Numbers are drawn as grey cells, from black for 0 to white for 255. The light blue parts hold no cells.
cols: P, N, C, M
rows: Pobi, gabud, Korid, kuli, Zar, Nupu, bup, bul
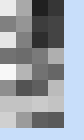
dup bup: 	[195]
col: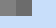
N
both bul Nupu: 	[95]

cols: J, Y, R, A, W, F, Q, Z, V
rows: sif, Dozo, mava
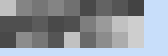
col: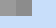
Q
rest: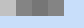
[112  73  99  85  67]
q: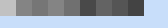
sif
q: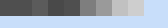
Dozo
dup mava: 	[140]
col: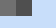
W
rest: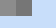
[ 85 193 105 140 172 206]

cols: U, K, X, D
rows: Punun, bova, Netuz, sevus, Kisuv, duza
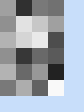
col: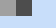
D
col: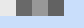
X
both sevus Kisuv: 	[105]

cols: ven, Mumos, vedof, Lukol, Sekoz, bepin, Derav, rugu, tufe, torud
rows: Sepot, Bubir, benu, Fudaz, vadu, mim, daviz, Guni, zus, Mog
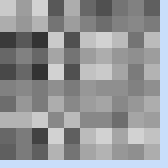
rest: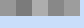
[165 136 151 173]
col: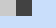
vedof
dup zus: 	[210]
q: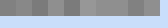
mim
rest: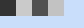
[210 187 116 187]
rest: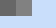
[103 165 116 157 173 151 143 157]

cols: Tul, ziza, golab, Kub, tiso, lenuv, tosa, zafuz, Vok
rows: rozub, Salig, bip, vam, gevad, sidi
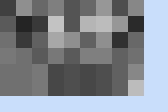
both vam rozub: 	[127]
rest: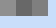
[ 84 104 151  78 135]

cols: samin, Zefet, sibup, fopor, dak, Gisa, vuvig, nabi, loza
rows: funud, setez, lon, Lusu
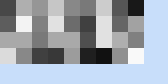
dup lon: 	[169]
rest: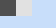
[175 128]
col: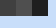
Gisa
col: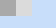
samin
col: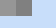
sibup
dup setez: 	[225]

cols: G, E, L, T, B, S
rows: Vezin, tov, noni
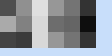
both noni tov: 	[216]
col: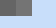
B
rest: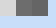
[14]

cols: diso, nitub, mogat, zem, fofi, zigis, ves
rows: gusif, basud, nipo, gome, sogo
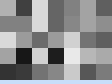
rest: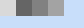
[95]
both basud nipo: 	[217]
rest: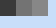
[202  87 123]
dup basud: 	[129]
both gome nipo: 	[209]
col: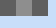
ves

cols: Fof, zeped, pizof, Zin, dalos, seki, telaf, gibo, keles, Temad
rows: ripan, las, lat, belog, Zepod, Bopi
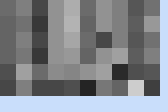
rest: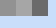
[ 71 127  86 113]
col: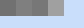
zeped
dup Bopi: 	[71]
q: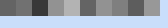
las
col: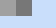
telaf
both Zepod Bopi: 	[79]

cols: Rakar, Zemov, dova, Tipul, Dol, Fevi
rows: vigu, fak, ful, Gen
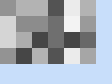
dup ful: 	[70]
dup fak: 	[140]
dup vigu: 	[179]
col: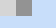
Rakar

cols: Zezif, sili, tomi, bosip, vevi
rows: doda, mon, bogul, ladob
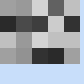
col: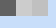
bosip
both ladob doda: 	[160]
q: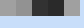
ladob
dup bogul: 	[192]
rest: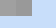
[211  97 192]
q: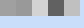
doda

